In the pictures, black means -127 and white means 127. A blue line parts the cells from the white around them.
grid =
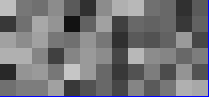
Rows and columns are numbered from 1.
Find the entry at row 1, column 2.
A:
-8
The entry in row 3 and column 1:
33
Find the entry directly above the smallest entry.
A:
-37
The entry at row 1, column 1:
63
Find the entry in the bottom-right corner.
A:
40
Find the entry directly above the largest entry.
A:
5
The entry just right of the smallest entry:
-29
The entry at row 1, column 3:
-15
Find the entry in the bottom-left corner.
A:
-15
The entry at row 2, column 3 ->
40
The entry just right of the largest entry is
26
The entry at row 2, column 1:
-71
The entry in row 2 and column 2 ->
-15
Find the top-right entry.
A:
-37
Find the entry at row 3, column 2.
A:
12
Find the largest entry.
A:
70

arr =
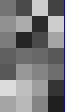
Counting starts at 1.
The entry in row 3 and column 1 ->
-3
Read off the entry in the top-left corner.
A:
-11
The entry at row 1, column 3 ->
77
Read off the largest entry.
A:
92
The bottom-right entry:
-96
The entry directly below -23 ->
4
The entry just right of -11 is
-53
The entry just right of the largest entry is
63

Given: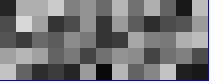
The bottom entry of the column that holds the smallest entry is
-118
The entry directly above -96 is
0
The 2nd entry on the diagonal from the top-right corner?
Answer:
-43
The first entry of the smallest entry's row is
67
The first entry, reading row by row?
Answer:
-90
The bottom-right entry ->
-103
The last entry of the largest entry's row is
27
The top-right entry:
60
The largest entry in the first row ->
75
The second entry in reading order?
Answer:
47
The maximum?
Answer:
88
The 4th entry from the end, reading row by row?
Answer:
6
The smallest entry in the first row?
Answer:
-103
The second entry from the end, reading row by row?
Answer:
-96
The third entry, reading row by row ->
47
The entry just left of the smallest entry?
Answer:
27

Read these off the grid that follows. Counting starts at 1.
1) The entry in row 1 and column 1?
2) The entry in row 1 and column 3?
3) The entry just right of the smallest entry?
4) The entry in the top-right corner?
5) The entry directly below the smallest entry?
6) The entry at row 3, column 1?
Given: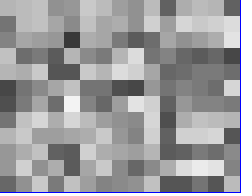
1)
53
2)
65
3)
45
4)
-30
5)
53
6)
3

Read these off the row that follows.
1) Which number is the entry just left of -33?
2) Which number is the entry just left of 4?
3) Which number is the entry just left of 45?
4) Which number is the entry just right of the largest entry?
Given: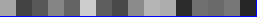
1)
76
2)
-39
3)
53
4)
-33

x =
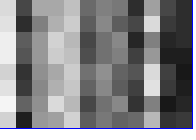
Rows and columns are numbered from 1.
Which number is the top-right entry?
-82
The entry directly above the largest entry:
97
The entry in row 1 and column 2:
-56
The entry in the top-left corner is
90
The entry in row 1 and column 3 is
40
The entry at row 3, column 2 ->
-34
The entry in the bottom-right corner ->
-69
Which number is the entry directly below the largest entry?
82
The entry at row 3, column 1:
110
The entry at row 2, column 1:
97

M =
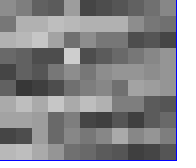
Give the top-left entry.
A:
13
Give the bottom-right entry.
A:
-42
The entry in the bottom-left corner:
56
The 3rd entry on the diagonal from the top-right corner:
-50
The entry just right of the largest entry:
-50
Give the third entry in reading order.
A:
-30
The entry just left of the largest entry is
-50
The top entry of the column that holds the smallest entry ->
-1
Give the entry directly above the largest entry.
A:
-15
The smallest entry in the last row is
-64
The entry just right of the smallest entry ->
-64
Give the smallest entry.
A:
-72
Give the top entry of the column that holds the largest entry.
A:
29
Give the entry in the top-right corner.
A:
7
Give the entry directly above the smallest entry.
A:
-30
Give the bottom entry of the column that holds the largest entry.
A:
-15
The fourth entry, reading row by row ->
-36
